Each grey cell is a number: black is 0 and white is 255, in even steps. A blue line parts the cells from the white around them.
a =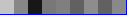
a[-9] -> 196
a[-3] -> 141
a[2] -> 23
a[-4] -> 97

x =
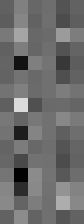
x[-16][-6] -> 97
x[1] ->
[93, 134, 98, 111, 76, 94]
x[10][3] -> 110
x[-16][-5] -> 128
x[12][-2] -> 88
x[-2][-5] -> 100
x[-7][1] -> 29
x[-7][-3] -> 113
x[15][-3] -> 112
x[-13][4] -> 83
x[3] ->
[97, 126, 102, 111, 83, 100]
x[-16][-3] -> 110
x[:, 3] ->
[110, 111, 107, 111, 116, 112, 112, 106, 113, 113, 110, 113, 115, 113, 111, 112]
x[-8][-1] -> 122
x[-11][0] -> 99
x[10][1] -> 124
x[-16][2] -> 103
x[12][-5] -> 1
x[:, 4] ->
[83, 76, 155, 83, 56, 79, 125, 107, 136, 95, 84, 76, 88, 147, 173, 85]
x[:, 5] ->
[98, 94, 125, 100, 93, 98, 115, 101, 122, 110, 101, 99, 109, 131, 136, 98]
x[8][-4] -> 120
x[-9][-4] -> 80
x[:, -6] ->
[97, 93, 121, 97, 100, 99, 115, 95, 120, 115, 100, 103, 117, 134, 137, 98]
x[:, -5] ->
[128, 134, 165, 126, 18, 115, 128, 219, 101, 29, 124, 73, 1, 44, 100, 140]

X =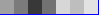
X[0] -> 160
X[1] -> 123
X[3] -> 114

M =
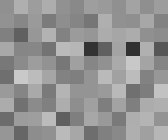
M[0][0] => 144
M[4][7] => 145
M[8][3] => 187
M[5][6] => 148
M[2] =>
[128, 96, 151, 178, 130, 155, 150, 172, 166, 172, 144, 140]
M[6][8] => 185
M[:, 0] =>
[144, 146, 128, 168, 120, 111, 154, 172, 108, 150]
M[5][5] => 127
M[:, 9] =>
[163, 143, 172, 49, 200, 188, 112, 127, 174, 175]
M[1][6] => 118
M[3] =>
[168, 134, 135, 115, 186, 182, 51, 96, 163, 49, 176, 86]
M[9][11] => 182
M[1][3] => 123
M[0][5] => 137
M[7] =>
[172, 113, 139, 128, 173, 142, 160, 126, 163, 127, 172, 175]
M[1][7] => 175
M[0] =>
[144, 175, 157, 173, 145, 137, 158, 154, 144, 163, 143, 157]
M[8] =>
[108, 156, 158, 187, 96, 127, 167, 153, 122, 174, 180, 147]
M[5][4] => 130
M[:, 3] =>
[173, 123, 178, 115, 146, 165, 122, 128, 187, 145]
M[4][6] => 134

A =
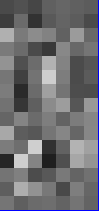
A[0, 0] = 74
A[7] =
[114, 54, 95, 139, 157, 86, 153]
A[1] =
[61, 107, 50, 89, 100, 92, 74]
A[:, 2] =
[70, 50, 140, 74, 108, 115, 107, 95, 107, 87, 207, 132, 76, 146, 107]
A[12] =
[116, 128, 76, 88, 121, 100, 113]
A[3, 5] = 104
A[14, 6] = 99
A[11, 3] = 31
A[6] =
[124, 42, 107, 160, 116, 77, 76]
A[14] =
[117, 95, 107, 110, 99, 116, 99]
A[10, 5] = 179
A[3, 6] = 117
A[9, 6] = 135
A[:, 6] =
[92, 74, 104, 117, 85, 91, 76, 153, 134, 135, 161, 148, 113, 102, 99]
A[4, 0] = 147
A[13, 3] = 120
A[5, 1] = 64
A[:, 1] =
[81, 107, 122, 107, 80, 64, 42, 54, 132, 93, 110, 206, 128, 174, 95]
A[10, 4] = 98
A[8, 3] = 126
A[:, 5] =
[96, 92, 155, 104, 75, 75, 77, 86, 124, 102, 179, 167, 100, 126, 116]
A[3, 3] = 57
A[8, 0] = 101

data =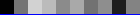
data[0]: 2
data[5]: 169
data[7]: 142
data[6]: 114

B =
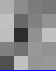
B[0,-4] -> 175
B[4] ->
[80, 192, 149, 152]
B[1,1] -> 104
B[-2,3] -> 146
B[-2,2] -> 152

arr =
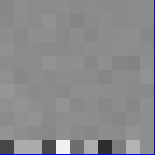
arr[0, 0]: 136
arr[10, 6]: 172
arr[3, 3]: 138
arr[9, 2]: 138
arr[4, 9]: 131
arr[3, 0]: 144
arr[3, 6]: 141
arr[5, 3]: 138
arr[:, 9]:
[140, 140, 142, 141, 131, 139, 138, 135, 139, 147, 179]
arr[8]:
[139, 144, 146, 137, 141, 142, 141, 138, 135, 139, 142]
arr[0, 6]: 139
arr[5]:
[144, 136, 141, 138, 141, 140, 139, 134, 140, 139, 146]
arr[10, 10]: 142
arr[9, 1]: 142
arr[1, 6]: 138
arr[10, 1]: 171
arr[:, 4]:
[141, 138, 137, 137, 142, 141, 137, 146, 141, 143, 240]
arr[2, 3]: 143
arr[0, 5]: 138
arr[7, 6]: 140
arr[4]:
[140, 139, 139, 146, 142, 143, 136, 143, 133, 131, 143]
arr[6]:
[150, 143, 138, 139, 137, 142, 142, 141, 139, 138, 138]
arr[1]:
[137, 141, 139, 145, 138, 132, 138, 141, 138, 140, 140]
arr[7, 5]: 137
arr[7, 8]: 141
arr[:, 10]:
[141, 140, 136, 140, 143, 146, 138, 143, 142, 142, 142]

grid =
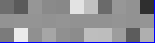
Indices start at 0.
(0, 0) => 110
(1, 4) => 148
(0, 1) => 90
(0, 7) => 106
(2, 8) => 157
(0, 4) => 136
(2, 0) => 123
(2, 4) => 144
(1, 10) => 149
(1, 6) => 146

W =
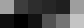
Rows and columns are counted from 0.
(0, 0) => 163
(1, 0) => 15
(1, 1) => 1
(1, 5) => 196

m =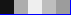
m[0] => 19
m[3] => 190
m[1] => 173
